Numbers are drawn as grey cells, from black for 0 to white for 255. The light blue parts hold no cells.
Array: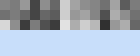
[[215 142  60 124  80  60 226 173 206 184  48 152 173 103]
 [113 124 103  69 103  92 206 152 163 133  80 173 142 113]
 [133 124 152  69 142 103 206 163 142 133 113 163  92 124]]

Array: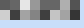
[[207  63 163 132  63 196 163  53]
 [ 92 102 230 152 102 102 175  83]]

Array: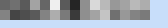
[[131  69  78  90 131 173 122  58 143 163 196 112 152 131 122]
 [102 112  90 163 102 239  90  37 143 217 185 152 163 185 173]]

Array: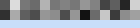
[[ 48 170  95  77 150 141  77 150  18 107 199  59 141 160]
 [ 86 220 119 107 179 119 130 119 150 130  68  95  37 209]]

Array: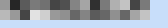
[[185 153  69 226 207 153 144 103 132  91 103 144 103 165 195]
 [153  38  91 122 113  69  80 132 165  48 122 176 195  69 122]]

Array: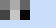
[[ 67 198   7]
 [124 170 100]]
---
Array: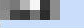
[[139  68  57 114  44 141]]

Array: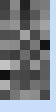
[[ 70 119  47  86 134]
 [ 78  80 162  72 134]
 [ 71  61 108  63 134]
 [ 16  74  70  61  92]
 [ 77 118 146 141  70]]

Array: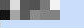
[[ 20 165  90 138 130 129]]

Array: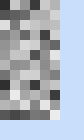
[[ 84  95 106 173 174 210]
 [128 155 102 180  65 208]
 [154 197 195  81 146 228]
 [115 170 209 208 149 127]
 [136 234 166 183 159  59]
 [ 87  71  88 119 114 236]]

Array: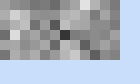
[[173 209 186 146 142 145 177 184 168 124 164 131]
 [110 220 149 164 129 151  53 125 132 140 134 160]
 [118 173 155 172 131 154 182 200 149  95 139 130]]

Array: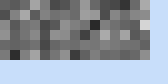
[[ 79 130 168  92 130 113 118 107 158 152  77 134 110 134 140]
 [145  97 116 136  80 144 140 104  65 117 170 121 163  89 109]
 [122  45 128 163  88 117 144  60  97 126 106 109  97 104 142]]
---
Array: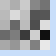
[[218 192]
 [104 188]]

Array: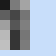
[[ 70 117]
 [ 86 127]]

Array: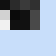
[[10 17]
 [17 17]]

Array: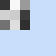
[[204  60]
 [222  47]]

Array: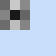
[[ 25 101]
 [189 132]]

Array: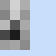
[[202 150]
 [ 87 169]]
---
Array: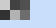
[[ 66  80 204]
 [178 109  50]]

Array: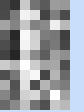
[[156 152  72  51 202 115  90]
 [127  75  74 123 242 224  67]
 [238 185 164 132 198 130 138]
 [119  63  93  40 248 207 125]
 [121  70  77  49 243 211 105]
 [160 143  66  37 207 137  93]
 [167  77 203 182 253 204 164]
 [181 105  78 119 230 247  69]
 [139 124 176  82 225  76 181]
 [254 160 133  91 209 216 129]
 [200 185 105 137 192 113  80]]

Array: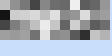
[[102 150 191 145 120  69 135 109 105 239  93]
 [147 158  20 205 209 217 191 223 138 149 220]
 [ 93 110  69 126 155 192 235 198 100 207 145]
 [196 179 159 154 161 114 226 138 144  89  47]]

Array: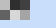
[[ 47  64 190]
 [215 165  98]]

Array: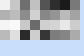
[[ 27 121 241 199 111 193  84  46]
 [186 163 177 188 140 209 135 149]
 [232 205 245 249 201 107 208 212]
 [133 171 186 223  42 206  54 125]]

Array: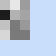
[[231 156 191]
 [178 164  28]
 [122 153 194]
 [122 122 215]]
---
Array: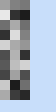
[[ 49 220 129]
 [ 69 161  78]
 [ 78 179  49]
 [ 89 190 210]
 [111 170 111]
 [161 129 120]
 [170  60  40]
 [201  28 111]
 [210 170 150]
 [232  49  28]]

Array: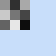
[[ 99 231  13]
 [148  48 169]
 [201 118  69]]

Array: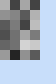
[[ 79 113 166 123]
 [ 90 123  67 189]
 [101 113 211 201]
 [145 133  90 178]
 [154  36 145  90]
 [178  67 166  67]]

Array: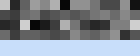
[[ 39  49 207   7  27  61 176 117  61  39  49 127 127 207]
 [ 73  61 107 117  73  85  97  85  97 117 127 107 136 107]
 [107  61  97  97  85  73  85 136 107  97 117 145  49  85]
 [197  39  97 157 136 176   7 145 145 117  73  73 145  18]]

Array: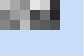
[[122 155 167  70 111  38]
 [133 111 188 101  90  80]
 [197 167 143 229 206  50]]

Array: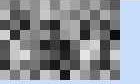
[[ 45 172 109 118  56  24 100  68 172  88  45 142]
 [ 68 118  33 142  68  33 163 172  56 130  56 118]
 [ 79 199 130 118  33  56  24 109 190 208  56 142]
 [ 88 199 217 130 109  79  33  88 227 181  68 208]
 [151 109 163 142 190 130 181 163 130 163 118  88]
 [181 118 181  88 199 172  24 199 151 109 181 100]
 [190  79 100 142 199 163 151 118 163 100 172 130]
 [208  45 151 130 151  79 151 172  33 151 100  13]]
